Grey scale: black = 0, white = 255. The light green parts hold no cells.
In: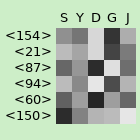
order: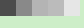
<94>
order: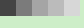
<21>
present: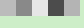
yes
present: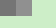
no
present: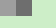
no
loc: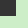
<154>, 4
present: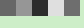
yes

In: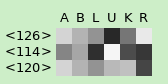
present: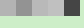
yes
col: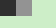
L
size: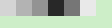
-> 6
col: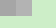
B
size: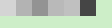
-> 6
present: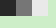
yes

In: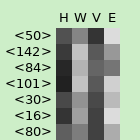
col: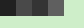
H
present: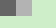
no
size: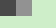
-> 2
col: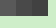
V
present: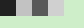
yes
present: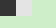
no

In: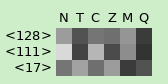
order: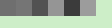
<128>
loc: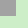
<17>, 2
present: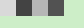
no
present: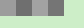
no

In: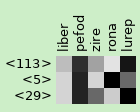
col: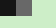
lurep
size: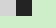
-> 2
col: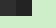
pefod
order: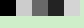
<29>
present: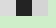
no
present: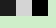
no
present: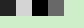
yes

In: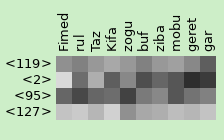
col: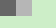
Taz
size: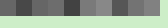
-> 10

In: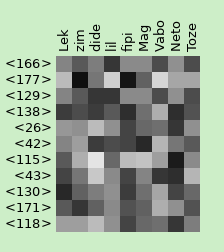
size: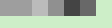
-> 6
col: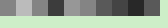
Lek
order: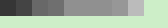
<26>
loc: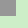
<26>, 1
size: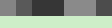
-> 7

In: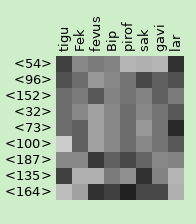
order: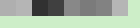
<54>
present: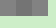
yes
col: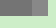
gavi
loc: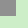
<135>, 5

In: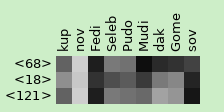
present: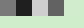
no
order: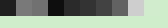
<68>
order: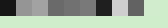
<121>
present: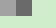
no
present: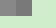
no

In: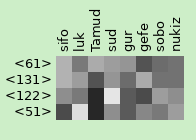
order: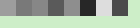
<51>
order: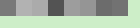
<61>
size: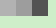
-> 3
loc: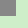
<51>, 6

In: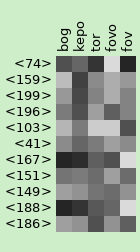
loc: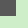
<188>, 3
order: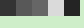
<188>
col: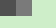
kepo
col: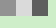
fov
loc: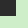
<167>, 2
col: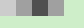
fovo

